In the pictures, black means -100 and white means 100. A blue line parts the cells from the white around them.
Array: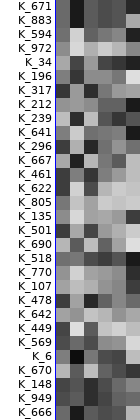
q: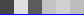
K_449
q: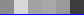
K_135
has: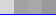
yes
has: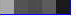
no
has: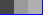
yes
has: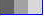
no
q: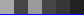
K_34

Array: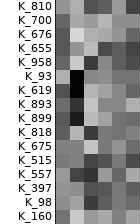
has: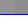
yes
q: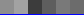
K_98
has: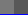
no

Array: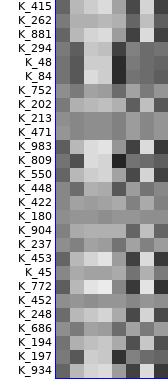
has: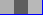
no
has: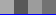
yes
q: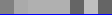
K_904
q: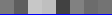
K_294
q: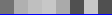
K_194
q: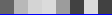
K_881
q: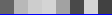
K_550

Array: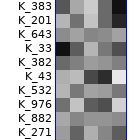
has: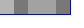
no
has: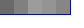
no
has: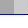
yes
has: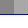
no
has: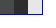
yes
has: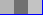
yes
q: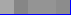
K_882

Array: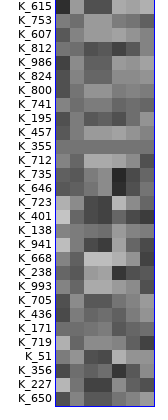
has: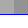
no
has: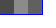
no
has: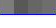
yes
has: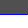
yes
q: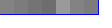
K_138
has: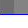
no

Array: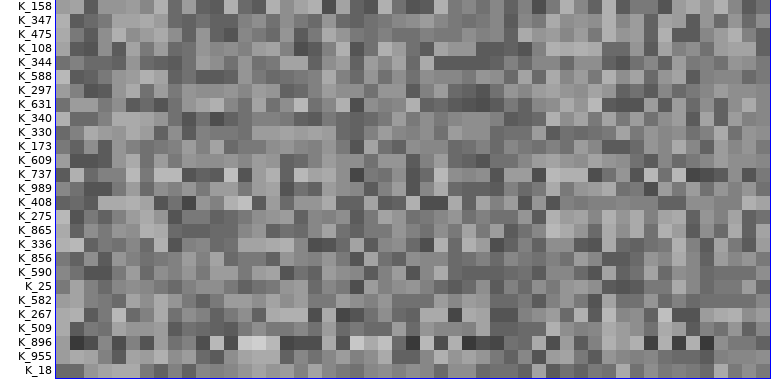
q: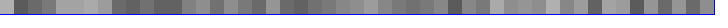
K_347
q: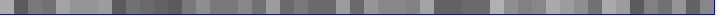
K_509

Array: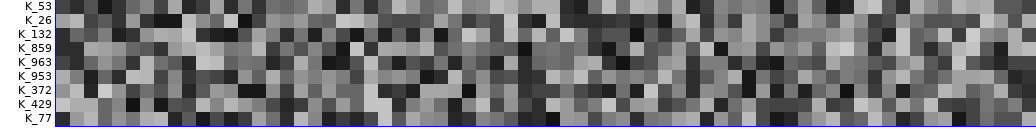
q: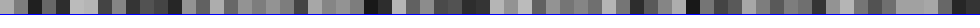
K_953
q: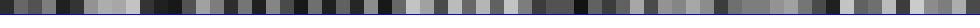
K_132
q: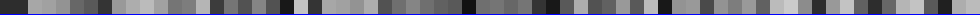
K_859
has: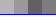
yes

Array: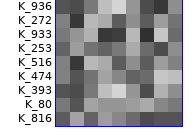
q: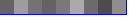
K_253
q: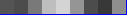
K_936
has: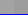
no
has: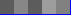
no

